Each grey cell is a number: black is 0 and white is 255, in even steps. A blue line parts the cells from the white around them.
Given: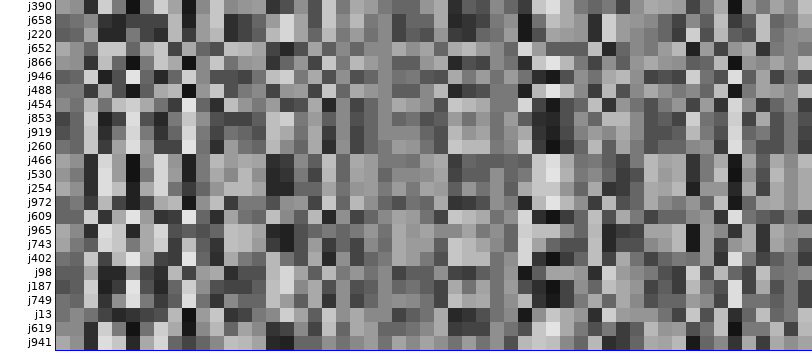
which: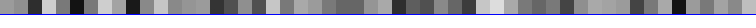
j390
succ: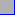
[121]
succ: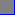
[155]
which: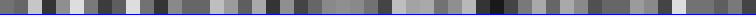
j749
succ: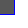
[80]
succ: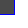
[129]
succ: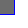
[169]

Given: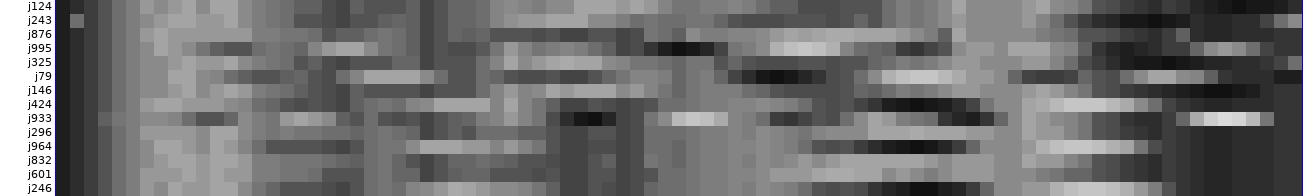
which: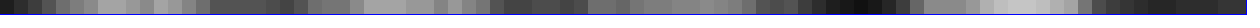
j964
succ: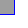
[164]
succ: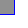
[152]
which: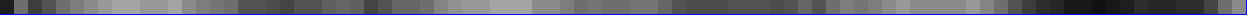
j243
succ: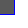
[117]

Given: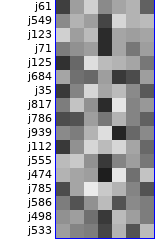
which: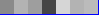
j549
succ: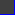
[158]
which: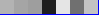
j474
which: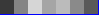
j35
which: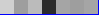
j123
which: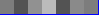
j586

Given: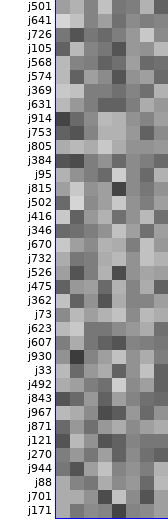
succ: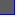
[152]
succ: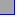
[159]

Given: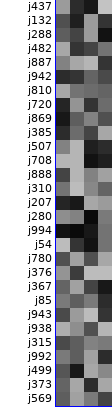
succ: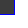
[188]
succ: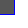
[24]
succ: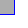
[142]

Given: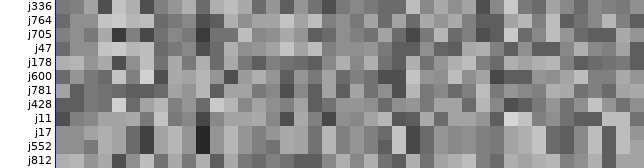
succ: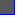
[94]
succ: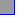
[175]
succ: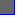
[94]

